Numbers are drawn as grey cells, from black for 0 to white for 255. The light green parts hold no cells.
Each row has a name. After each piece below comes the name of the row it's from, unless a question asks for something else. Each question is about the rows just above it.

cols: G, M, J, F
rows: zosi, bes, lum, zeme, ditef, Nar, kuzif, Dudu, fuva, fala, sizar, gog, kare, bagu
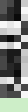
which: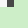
zeme
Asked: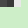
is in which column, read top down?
F
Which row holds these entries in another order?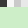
kuzif
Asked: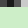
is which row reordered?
zosi
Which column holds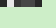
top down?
G
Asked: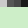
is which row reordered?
zosi

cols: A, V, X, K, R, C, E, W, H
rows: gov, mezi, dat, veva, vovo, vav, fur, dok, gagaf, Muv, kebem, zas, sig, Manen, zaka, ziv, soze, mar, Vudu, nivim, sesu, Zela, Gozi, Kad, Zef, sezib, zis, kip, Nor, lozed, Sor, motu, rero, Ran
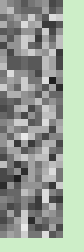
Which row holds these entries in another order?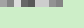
mar
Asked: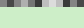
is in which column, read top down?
W
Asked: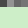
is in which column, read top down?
V
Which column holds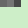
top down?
V
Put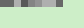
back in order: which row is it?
Manen
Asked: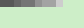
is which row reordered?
Sor
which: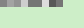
Ran

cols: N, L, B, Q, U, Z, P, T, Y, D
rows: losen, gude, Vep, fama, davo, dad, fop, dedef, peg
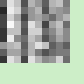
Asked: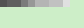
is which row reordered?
losen
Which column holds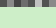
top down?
P

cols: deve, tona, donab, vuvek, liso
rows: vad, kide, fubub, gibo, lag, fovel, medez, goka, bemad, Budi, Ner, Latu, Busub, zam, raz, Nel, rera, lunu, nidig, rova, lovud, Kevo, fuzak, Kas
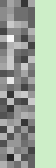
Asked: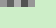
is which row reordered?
rova
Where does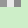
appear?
Latu
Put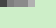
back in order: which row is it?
Kevo
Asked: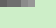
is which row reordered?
kide

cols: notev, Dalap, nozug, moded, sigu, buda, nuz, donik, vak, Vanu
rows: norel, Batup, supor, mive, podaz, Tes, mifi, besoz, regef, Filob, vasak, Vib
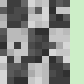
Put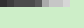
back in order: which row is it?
supor
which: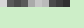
vasak
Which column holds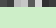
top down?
donik
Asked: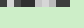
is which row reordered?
Vib
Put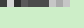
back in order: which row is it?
supor

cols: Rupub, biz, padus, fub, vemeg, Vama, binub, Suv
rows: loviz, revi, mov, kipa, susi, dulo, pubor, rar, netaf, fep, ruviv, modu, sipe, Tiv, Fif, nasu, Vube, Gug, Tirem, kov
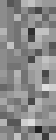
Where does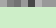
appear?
Fif
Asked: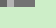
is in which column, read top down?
padus
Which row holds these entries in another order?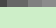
revi
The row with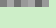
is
modu
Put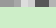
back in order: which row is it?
Gug
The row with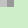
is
susi

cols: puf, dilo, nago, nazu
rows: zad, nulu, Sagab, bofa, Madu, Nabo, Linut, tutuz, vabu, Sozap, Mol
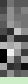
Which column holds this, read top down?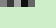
nazu
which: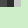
Madu

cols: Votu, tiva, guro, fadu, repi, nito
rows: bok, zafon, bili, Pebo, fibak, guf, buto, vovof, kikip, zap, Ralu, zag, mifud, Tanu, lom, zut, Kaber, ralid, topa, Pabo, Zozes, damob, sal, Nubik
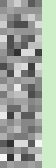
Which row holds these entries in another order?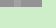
zafon
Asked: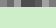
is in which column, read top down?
tiva
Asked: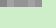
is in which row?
Nubik
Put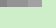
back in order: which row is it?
Nubik
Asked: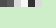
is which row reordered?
sal
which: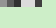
vovof
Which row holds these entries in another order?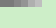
Pabo

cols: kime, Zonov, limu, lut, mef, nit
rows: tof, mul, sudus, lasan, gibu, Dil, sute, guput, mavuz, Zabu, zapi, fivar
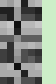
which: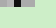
Zabu
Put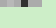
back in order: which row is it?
sute
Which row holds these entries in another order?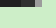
mul
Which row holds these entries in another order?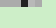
gibu
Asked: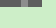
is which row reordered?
Dil

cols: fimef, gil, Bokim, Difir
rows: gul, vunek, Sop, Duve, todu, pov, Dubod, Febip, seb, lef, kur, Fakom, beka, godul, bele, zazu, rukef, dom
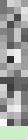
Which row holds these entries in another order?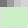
gul
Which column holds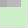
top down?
fimef
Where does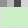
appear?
Sop
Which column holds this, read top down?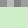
fimef

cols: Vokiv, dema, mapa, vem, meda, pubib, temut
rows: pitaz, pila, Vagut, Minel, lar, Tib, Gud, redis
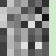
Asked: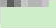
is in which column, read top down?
dema
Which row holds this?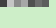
redis
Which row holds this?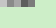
lar

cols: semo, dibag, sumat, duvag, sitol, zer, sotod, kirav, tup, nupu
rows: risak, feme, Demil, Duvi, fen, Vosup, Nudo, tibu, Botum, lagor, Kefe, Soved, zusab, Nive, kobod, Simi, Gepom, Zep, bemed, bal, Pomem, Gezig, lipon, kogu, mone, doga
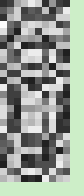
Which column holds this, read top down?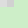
zer
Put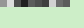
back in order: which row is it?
Pomem
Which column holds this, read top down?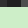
sumat
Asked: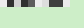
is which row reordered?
bemed
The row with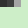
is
risak

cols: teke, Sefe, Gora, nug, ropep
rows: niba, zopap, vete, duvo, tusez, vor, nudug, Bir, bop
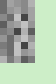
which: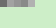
niba
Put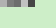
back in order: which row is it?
nudug
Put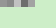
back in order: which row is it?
Bir
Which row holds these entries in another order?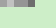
vor
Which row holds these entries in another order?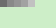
Bir
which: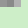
niba
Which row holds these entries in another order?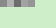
niba

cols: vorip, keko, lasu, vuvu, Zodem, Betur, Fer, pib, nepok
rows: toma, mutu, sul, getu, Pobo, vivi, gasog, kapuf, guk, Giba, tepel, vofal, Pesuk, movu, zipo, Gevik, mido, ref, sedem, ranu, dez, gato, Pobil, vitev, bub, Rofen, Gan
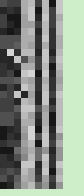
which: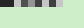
guk
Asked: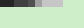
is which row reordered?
movu
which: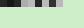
Pobo

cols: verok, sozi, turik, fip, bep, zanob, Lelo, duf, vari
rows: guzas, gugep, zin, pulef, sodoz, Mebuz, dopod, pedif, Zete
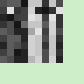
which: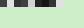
gugep
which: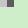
pulef
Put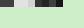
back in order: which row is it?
zin
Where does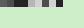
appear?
Zete

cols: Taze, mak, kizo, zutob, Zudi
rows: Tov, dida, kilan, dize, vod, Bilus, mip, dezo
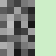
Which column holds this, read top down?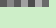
Taze
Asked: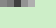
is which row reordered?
kilan
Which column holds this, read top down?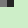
kizo
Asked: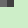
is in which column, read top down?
kizo

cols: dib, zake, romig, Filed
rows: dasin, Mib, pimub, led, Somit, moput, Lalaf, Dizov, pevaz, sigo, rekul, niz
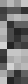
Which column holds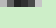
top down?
romig
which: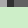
led
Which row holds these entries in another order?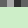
led
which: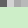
sigo
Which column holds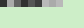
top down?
Filed

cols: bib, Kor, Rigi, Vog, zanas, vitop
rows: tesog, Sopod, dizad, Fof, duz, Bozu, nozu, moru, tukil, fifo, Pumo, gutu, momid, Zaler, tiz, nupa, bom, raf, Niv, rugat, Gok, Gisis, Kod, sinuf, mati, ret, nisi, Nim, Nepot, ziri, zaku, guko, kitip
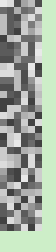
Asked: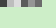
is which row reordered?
guko
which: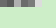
Sopod
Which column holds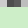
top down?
Kor
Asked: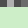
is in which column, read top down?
Rigi
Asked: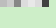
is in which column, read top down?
vitop

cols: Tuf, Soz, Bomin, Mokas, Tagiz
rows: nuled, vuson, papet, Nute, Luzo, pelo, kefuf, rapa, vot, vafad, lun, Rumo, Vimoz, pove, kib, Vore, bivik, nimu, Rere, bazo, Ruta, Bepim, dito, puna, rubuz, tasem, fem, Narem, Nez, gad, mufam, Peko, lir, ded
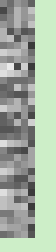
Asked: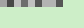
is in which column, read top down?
Bomin
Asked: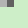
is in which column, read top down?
Bomin
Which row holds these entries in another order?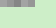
puna
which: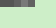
Rere

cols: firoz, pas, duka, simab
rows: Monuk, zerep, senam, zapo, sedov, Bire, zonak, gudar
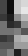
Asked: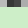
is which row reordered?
Bire
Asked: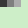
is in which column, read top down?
duka
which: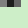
gudar
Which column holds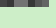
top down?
firoz
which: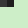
senam

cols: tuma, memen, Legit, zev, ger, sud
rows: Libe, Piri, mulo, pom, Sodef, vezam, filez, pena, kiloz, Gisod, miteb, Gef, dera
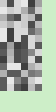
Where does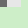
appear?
Gisod
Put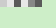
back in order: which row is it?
Gef

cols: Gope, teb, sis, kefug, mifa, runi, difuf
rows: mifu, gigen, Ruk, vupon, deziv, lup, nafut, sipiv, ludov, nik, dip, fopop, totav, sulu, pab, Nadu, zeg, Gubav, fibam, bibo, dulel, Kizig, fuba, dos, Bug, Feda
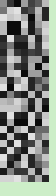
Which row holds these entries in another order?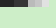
lup
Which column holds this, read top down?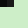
mifa
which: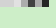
Feda
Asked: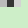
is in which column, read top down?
sis

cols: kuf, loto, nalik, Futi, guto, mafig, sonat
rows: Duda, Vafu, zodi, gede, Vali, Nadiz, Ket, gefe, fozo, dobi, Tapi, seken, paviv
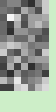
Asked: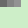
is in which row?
seken
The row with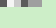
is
zodi
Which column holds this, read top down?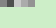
nalik
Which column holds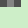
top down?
mafig
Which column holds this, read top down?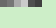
kuf
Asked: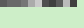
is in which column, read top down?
kuf
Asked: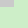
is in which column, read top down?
sonat

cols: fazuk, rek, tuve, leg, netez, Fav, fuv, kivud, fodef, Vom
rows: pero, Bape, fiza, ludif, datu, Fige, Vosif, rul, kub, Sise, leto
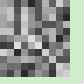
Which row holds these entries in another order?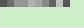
kub
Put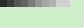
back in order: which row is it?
rul

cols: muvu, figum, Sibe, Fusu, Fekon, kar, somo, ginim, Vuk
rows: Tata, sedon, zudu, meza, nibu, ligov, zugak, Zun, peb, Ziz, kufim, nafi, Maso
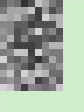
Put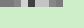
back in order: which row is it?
Zun
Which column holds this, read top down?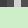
kar
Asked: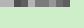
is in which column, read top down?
Vuk
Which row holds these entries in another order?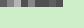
ligov
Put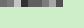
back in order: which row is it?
Tata

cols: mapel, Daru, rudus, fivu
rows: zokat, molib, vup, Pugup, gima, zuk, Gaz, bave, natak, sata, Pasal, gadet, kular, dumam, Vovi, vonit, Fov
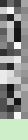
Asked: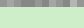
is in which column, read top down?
fivu
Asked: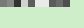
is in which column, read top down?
mapel
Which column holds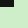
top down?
rudus
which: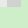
gadet
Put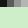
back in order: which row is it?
gima
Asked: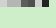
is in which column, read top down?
Daru
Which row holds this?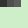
bave

